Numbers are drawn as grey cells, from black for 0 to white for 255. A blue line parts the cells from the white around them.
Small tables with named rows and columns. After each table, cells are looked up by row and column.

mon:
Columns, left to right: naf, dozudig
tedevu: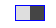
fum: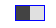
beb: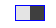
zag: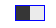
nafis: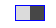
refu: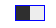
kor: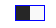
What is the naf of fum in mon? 67
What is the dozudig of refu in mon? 237
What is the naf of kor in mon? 38
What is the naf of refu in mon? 47
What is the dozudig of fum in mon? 224
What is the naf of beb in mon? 228
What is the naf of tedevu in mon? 222
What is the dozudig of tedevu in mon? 69
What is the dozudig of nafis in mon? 71
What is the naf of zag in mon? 54
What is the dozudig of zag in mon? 235
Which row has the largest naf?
beb

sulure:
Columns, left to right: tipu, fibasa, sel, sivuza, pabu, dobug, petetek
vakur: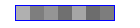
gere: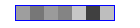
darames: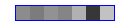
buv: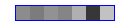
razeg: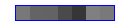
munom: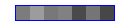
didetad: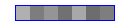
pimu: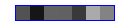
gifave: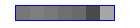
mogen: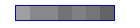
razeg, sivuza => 74
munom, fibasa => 156
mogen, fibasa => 137
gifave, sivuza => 111
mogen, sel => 137
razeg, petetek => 121
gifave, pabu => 106
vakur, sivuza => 112
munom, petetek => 71
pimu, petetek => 131
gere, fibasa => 119
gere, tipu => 158
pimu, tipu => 82
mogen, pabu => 128
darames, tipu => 140
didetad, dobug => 109
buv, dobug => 55
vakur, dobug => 109
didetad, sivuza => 113
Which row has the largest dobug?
pimu

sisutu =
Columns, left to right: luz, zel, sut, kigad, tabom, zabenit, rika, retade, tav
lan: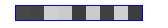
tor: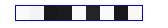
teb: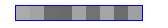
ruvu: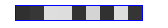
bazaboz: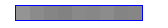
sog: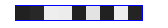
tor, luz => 249
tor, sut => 24
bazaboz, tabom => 137
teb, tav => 160
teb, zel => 163
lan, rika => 64
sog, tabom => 33
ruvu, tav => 53
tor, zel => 243
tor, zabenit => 36
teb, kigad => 106
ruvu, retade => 222
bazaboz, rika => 140

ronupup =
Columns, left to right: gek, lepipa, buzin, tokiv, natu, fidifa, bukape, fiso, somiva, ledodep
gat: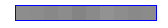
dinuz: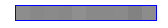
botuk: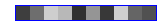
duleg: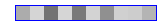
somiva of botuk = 101
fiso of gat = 141
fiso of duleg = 208
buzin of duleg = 115
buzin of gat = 136
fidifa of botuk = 149
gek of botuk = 62
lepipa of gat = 140
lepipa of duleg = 213
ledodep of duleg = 180
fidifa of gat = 138
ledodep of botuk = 81

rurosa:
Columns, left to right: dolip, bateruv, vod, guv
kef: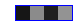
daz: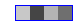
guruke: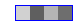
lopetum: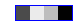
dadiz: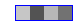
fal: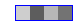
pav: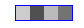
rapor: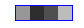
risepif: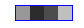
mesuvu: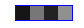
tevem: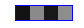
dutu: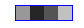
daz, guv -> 111
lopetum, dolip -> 75
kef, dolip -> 22
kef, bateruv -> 139
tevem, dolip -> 19
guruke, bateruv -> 95
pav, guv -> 115
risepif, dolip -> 152
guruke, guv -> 110
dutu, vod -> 84
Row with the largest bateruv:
lopetum

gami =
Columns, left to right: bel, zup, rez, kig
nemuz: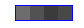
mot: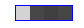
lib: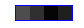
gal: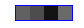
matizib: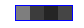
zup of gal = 77
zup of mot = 71
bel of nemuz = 109
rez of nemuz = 59
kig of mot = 70
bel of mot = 211
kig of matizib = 69
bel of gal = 97
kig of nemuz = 72
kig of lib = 31
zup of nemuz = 82
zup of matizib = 60
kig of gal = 105
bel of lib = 77
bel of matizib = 126
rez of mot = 64
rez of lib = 5
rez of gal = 19
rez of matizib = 37

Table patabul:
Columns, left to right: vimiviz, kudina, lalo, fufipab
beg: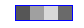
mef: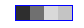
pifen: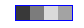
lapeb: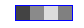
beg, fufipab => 106
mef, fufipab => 196
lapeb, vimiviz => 67
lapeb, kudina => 138
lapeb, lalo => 220
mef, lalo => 217
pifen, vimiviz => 57
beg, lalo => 216
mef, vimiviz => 46
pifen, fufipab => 163
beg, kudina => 160
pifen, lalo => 218
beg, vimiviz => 86
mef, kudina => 112
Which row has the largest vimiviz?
beg

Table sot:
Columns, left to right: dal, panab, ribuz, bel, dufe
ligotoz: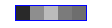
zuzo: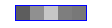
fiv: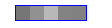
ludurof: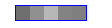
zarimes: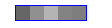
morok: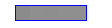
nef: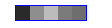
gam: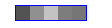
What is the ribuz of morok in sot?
142
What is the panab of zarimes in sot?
144
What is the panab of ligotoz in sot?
142
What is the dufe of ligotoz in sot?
110
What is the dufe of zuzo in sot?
120
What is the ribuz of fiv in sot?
184
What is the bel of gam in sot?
125
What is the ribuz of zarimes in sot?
180
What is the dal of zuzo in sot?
93
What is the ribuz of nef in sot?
188
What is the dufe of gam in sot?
118
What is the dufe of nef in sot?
110

